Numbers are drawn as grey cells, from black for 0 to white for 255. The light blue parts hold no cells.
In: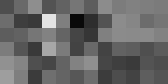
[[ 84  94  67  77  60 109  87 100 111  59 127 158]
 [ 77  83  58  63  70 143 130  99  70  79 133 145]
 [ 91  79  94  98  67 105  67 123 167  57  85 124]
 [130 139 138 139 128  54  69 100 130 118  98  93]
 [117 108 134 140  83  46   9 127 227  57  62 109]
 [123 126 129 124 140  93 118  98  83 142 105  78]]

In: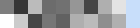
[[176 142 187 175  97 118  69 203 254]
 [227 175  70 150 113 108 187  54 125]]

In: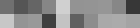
[[164 171 169 141  96 195  63 153 148 199]
 [ 55 135 150 148 147 208 134 101  85 112]]

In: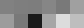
[[190 220 166  26 121 156]
 [160 121 134 125 126 129]]

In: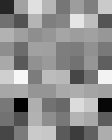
[[173  97  60  90 199 202 123  70]
 [ 92 169 180 120 142 178  80 114]
 [  7 201 220 104 114 175   2 120]
 [160 164 173 169 149 149 169 167]
 [243 114  70 184 188 124 247 207]
 [ 95 150 114 125 154 145  89 169]
 [121 145 124 126 160 161 108 142]
 [151 161 157 165 150 142 159 178]
 [ 84 190 229 133 127 180  82 113]
 [202 127 157 118 182 224 162  38]]

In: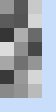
[[186 147 137]
 [214 153  57]
 [149 113 167]
 [ 70 143 220]
 [106 174  53]
 [214  85  91]
 [201  88 150]]

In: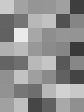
[[144 169  97  70 191 161]
 [200 210 184 110 118 146]
 [ 68  97 138 159 194 144]
 [135  88 197 185 111 100]
 [ 57 134 139 152 187 176]
 [148 149 142 167 234  97]
 [133  81 193 184 117  99]
 [ 62 160 150 149 162 203]]
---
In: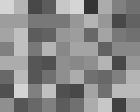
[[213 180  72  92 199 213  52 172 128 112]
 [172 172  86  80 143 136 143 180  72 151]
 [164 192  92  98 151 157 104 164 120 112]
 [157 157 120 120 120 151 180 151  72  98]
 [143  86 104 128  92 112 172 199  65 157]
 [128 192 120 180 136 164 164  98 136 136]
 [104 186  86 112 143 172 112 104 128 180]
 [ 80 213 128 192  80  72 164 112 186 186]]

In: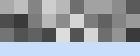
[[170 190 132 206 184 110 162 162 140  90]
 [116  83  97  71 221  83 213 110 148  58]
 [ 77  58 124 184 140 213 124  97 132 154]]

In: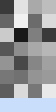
[[203  24 127  58]
 [148  72 134 161]
 [119 113 148 154]
 [101 241 107 218]
 [ 93 218 119 233]
 [ 86 141 169 183]
 [ 58 226 169 189]]

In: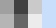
[[181 102 236]
 [160  64 202]]

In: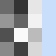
[[150 100 242]
 [137  64 216]
 [107  51 230]
 [ 80 250 187]]

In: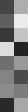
[[221  35]
 [139 124]
 [131  75]
 [111 153]
 [ 95 235]
 [ 69 174]
 [ 56 195]
 [ 41 167]]

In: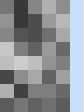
[[198 126  98 154 105]
 [190 204 190 147 126]
 [176  65 126 126 105]
 [147  57  77 154 183]
 [134  84  77 112 168]
 [118  57 134 176 141]
 [ 92 118  98 112  92]
 [ 71 141 168  98 160]]
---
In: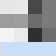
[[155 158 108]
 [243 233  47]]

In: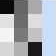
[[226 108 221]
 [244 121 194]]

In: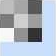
[[124 207 157]
 [247 145  50]]

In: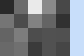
[[117  76 130]
 [100 125  77]]

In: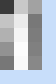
[[196 235 120]
 [177 245 124]]

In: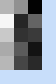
[[246  38 100]
 [201  50  58]]

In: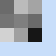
[[116 127 106]
 [210 160  22]]

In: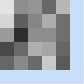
[[214  95 133]
 [155  46 142]]
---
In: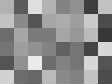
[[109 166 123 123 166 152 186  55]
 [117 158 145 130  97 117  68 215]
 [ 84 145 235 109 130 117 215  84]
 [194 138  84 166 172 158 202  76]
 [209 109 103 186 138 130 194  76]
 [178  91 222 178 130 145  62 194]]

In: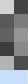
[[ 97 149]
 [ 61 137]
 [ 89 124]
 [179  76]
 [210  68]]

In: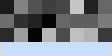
[[ 41 156   5 184  75 191 178  56]
 [ 27 130  82  63  69 198  34 103]
 [109  48  34   5 103  95  95 123]]

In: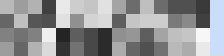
[[102 191  86  80 225 144 211 218  94 197 205 205 122 137  64]
 [185 157 178  64 233 205 197 225 164 108 191 108  80  80  58]
 [129 114 129 239  36  94  72  43 144 150  94 164 191 197 247]
 [157 102 178 218  50 114  72  43 172 102  80 114 185 172 233]]

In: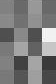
[[121 165  98 198]
 [ 79 137  79 241]
 [137 113 145 113]
 [129 105 152 105]
 [121  85 159  71]
 [129  65 165  58]]

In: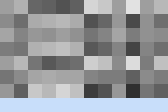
[[158 184 117  88 102 110 206 192 139 220 124 192]
 [158 177 102  96  82  96 213 200 158 226 158 184]
 [117 139 165 171 165 165 132 124 124  96 139 124]
 [165 132 151 145 158 145 117 132 165 124 145 139]
 [124 117 177 184 192 177  88 102 132  68 132 110]
 [139 110 171 177 184 171  82 102 151  74 145 110]
 [151  96 200 184 213 192  60  82 151  47 117  96]]

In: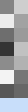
[[132 206]
 [ 52 193]
 [140 178]
 [236 162]
 [110 154]
 [243 118]
 [ 87 103]]

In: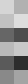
[[193 221]
 [185 200]
 [213 177]
 [137 164]
 [102  77]
 [ 90  45]]
